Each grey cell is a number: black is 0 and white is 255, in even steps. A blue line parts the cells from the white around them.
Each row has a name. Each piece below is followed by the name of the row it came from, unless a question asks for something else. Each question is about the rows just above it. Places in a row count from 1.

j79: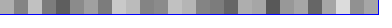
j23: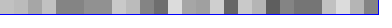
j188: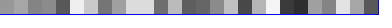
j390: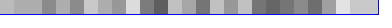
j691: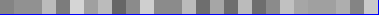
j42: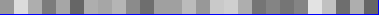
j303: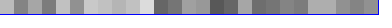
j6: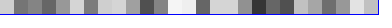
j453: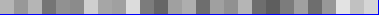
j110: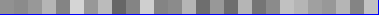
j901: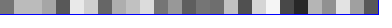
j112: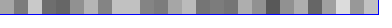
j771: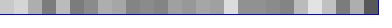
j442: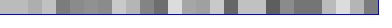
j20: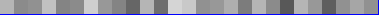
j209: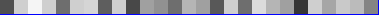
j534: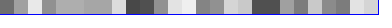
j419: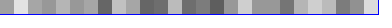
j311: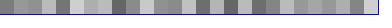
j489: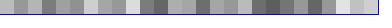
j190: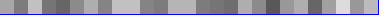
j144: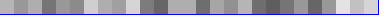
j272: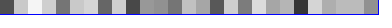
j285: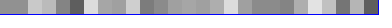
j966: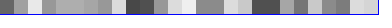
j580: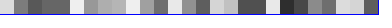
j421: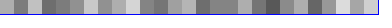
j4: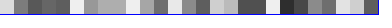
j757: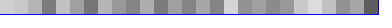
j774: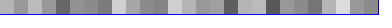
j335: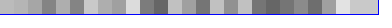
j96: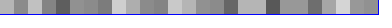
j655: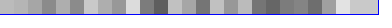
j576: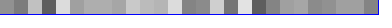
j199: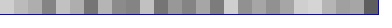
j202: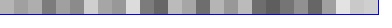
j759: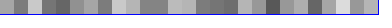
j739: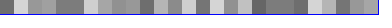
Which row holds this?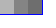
j442
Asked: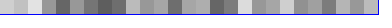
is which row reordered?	j489
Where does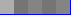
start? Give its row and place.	j42, 18
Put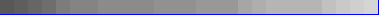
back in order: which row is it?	j96
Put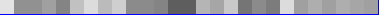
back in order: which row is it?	j285
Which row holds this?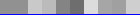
j23
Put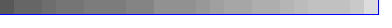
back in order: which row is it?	j112

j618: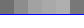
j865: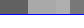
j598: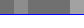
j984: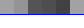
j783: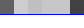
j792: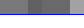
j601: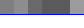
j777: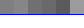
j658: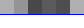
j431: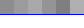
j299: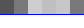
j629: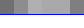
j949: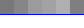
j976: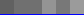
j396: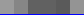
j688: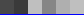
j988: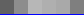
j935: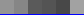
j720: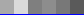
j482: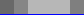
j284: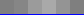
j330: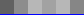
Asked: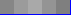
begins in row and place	j284, 2
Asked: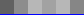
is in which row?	j330

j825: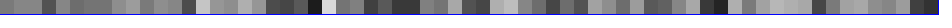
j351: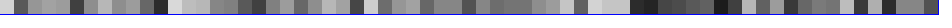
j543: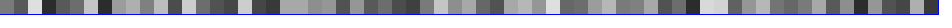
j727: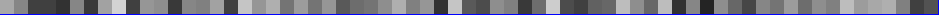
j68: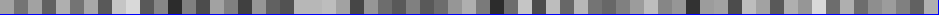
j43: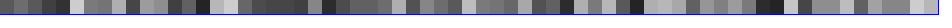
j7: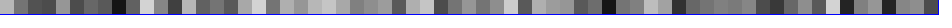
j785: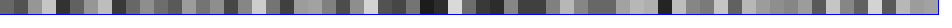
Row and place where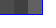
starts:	j727, 41
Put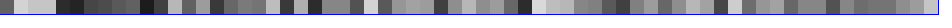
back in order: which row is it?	j351
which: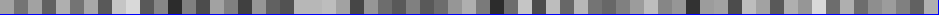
j68
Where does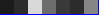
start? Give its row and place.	j785, 31
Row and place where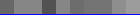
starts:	j351, 31

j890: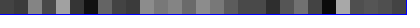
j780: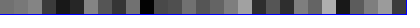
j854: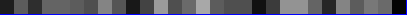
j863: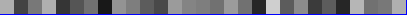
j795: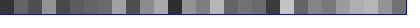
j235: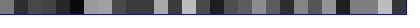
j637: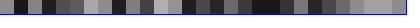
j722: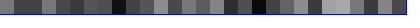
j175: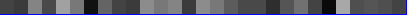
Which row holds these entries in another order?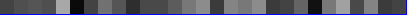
j175
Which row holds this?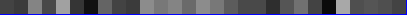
j890
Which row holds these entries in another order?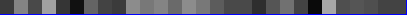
j890

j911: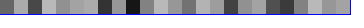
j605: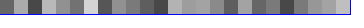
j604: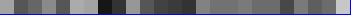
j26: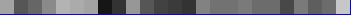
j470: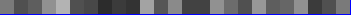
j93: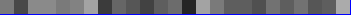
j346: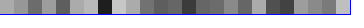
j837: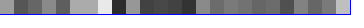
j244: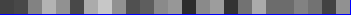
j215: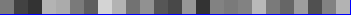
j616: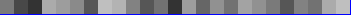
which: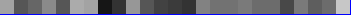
j604
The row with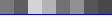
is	j215

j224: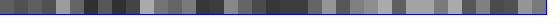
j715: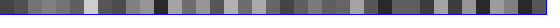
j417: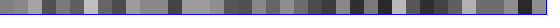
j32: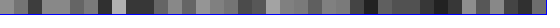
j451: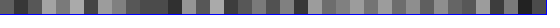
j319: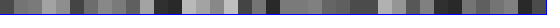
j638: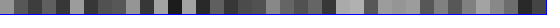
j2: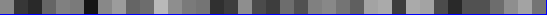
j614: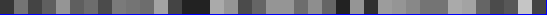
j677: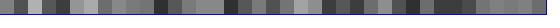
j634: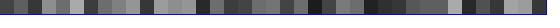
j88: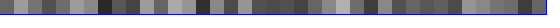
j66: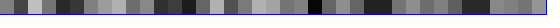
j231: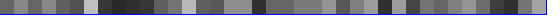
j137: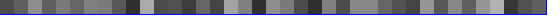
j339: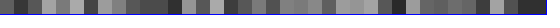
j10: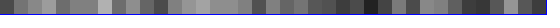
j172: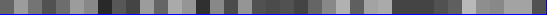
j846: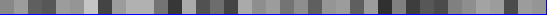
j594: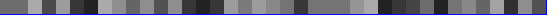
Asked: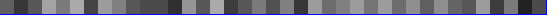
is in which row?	j451
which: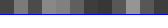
j10
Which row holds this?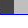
j66
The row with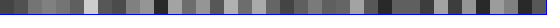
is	j715
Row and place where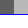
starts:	j172, 33
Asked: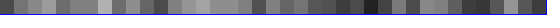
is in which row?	j10

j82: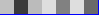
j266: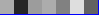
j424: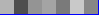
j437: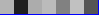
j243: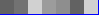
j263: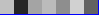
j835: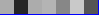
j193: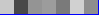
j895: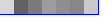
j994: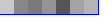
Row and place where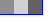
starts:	j263, 5
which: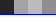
j263
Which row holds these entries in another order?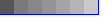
j994
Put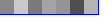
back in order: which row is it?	j424
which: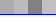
j437
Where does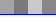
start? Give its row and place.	j424, 4

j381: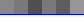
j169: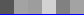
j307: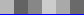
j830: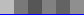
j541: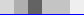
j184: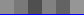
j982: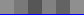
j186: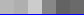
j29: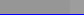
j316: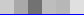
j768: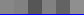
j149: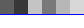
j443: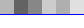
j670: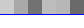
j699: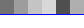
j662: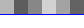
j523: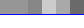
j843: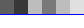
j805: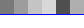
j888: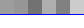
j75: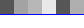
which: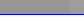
j29
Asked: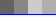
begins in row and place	j443, 2

